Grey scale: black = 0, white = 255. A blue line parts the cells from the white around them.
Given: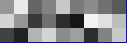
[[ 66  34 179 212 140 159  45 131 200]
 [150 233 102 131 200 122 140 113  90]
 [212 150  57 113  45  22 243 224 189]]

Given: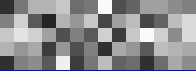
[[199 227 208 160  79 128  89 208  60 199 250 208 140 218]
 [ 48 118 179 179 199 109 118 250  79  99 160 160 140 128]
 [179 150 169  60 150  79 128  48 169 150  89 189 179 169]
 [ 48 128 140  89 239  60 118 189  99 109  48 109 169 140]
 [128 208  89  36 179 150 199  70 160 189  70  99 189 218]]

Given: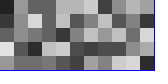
[[ 56 142 215  98 192  86 130 192  86 130  56]
 [ 98 142 120  98  56 130 192 152 192 110 215]
 [152 110 110 120  86  65 161 130 204 215  44]
 [ 34 152  98  98 182 182 204  65 142 182 161]
 [225  86  44 192 204  77  65  77  77 142 171]]

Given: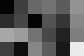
[[ 62  14 135  92  25 234]
 [167 156 114  71  34 126]
 [  4  62 104 114  92 147]
 [ 44  71   4  83  53 135]]

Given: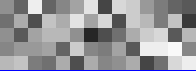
[[144 100 238 100 134 163 227  69 216 204 153 124 100  89]
 [144  89 163 184 184 144  38  78 112 172 204 216  89 184]
 [134 153 153 163 100 204 134 124 163  89 238 238 249 134]
 [184 195 124 112 172  78 172 134 144 172  69 112 216 238]
 [112 172  78 195 172 227 163 216  78 204 184 124 195  57]]

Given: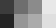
[[ 36 150 171 223]
 [ 60 110 139 232]]
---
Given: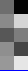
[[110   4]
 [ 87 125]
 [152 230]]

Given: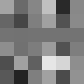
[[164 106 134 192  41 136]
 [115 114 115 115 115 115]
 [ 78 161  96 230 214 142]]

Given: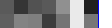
[[ 90  53  82  89 144 234  32]]

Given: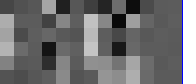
[[ 70  81  87 165  32  87  63  36 109  13  75  91  92]
 [163  75  94 103  89  84 186  93  72 101  88  93  91]
 [130  88  90  46 134  91 144 142 116 166 108  89  93]]

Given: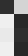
[[ 47 212]
 [233  46]]

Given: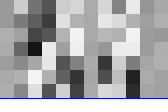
[[153 204 115  84 205 213 171 213 131 233 149 168]
 [175 161  70  86 179 241 169 183 177 242 156 152]
 [157 138 166 230  84 129 170  55 205 125 166 176]
 [173 136 222  83 207  66 170 216 207  44 165 161]]

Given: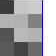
[[ 61 197 204]
 [ 83 185 178]]
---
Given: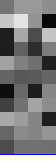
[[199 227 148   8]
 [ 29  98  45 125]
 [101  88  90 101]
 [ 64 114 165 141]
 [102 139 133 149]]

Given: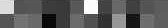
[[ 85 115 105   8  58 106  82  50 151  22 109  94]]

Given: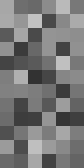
[[169 150 194  73 136 171]
 [146  59 104 148  67 145]
 [126 176  50  70 134 139]
 [115  68 123  88 157  99]
 [ 80 118 154 124 167 125]
 [106  95 167  66 120 100]]

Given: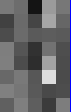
[[ 65 106  69 166 102]
 [126  85  49 114  78]
 [104 121  87 221  75]
 [ 96 127  94  59 125]]

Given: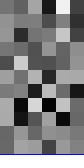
[[146 125 126  77 128  48]
 [118 108  81 148 100 142]
 [159 113 179  39 170 169]
 [171   9 214   4 194 107]
 [103 150 103 144 139 121]]

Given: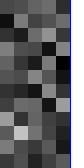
[[ 15 123  67  82 108]
 [126  78  72  17 131]
 [ 83  76 133  85  19]
 [ 63 107 103  20 156]
 [ 90 194 114  68  33]
 [ 57  79  34  64  90]]
